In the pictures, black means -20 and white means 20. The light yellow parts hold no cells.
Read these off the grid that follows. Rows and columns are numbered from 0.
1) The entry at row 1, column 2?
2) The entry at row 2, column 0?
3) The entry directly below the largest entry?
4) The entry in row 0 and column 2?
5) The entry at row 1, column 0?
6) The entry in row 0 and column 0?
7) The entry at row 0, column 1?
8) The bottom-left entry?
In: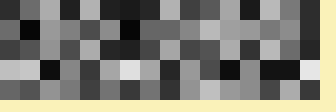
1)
4
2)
-10
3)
-11
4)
7
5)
-3
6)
-13
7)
-3
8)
-4

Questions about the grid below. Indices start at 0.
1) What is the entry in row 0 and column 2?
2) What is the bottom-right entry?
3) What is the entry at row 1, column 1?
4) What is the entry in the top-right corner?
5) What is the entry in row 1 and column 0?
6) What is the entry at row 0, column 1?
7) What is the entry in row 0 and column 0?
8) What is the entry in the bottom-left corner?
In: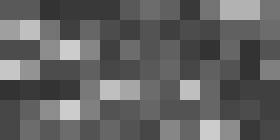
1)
-12
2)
-9
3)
10
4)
-2
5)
5
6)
-6
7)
-6
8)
-9

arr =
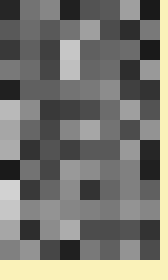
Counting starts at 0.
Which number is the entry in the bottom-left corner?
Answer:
0
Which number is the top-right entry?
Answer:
-16
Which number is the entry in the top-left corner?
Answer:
-14
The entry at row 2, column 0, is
-11
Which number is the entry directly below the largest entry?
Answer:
11
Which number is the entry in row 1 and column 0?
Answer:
-6
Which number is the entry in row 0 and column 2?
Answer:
1
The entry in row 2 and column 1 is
-5
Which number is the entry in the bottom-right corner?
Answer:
-8
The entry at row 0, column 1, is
-2
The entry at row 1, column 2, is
-6
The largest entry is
13
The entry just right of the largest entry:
-11

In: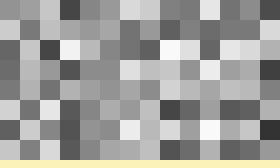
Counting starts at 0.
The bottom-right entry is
4
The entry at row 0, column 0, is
3
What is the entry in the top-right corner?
-8
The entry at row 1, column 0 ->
12
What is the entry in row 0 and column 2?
11
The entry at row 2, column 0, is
-4
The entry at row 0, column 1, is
5
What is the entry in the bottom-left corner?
11
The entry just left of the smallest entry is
11
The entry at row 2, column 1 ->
11
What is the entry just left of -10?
7

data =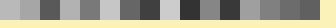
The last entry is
-5
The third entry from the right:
0
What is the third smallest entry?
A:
-10
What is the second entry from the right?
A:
-3

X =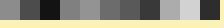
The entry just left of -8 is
2
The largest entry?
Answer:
13

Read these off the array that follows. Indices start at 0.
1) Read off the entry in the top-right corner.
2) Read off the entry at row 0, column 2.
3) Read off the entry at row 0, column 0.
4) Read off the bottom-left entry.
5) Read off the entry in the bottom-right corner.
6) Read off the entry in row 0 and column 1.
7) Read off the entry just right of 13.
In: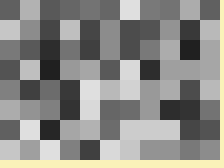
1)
-5
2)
-6
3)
-5
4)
11
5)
2
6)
8
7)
4

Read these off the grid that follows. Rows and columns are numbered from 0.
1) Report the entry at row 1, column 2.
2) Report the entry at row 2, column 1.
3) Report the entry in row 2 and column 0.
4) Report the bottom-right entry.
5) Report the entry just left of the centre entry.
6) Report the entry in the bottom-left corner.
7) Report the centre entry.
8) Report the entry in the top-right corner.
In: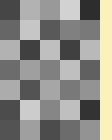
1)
-6
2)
-10
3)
8
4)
3
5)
5
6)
-7
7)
0
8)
-13
